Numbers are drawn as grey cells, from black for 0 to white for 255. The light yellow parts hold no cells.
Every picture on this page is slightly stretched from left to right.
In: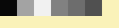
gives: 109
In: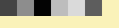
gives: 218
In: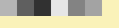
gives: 131
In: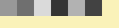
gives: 178
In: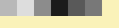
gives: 89
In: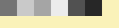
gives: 81
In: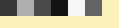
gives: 247
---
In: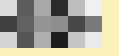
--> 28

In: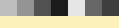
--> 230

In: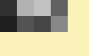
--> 83

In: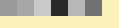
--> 41

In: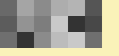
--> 188

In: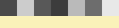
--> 186

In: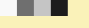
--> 111

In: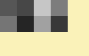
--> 37
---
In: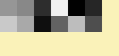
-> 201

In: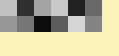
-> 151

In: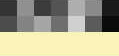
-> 76

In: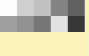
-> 159

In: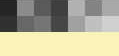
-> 49

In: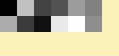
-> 172

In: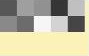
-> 137

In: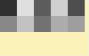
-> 136
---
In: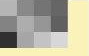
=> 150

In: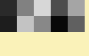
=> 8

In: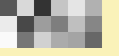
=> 191

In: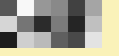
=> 37

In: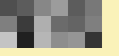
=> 100

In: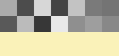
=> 158

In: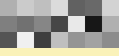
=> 23

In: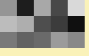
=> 60

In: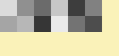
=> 115
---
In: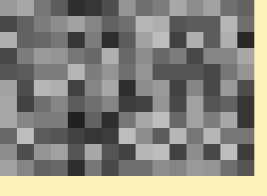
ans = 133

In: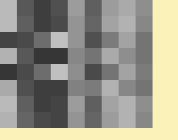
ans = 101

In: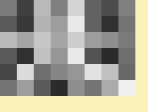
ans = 157

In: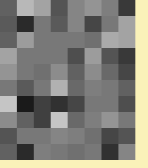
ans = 42

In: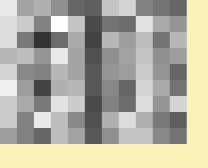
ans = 129

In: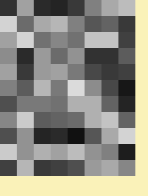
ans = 182

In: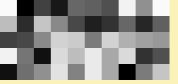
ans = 111

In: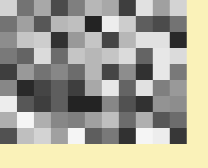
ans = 191
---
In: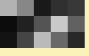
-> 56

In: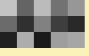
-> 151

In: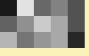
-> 82

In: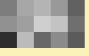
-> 97

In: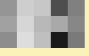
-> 128

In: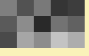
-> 61
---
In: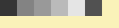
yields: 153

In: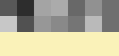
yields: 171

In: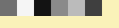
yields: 138

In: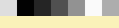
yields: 173

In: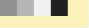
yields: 144

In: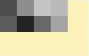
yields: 164

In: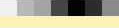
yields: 164

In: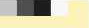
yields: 79

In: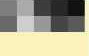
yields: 152

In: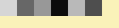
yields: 152
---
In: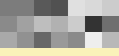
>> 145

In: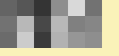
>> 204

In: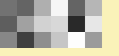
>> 63

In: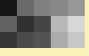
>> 75

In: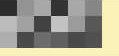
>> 73

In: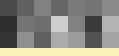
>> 144

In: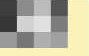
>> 119
